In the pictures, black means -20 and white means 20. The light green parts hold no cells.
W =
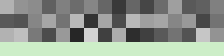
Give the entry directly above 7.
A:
-8
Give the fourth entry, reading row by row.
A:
-5
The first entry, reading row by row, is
8
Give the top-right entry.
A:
0
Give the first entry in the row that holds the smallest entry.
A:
8
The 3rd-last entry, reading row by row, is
-7
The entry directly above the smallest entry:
9
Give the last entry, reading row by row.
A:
3
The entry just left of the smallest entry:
4
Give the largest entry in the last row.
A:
13
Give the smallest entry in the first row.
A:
-11
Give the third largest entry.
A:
10
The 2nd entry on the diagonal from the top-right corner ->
-9
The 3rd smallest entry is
-12

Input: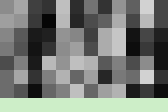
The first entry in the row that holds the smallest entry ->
5
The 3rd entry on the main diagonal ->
-16
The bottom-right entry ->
-18
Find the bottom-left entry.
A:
-3
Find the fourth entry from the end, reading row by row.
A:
8
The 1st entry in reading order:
2
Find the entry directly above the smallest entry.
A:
-12
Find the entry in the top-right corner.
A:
-9
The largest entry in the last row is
10
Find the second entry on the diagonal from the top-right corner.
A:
9
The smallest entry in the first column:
-8
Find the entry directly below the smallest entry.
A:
-15
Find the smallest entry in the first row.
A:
-13
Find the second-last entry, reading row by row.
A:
-11
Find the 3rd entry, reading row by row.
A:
-10
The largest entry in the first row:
13
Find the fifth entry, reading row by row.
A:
10
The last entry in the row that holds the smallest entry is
-9
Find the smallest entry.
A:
-19
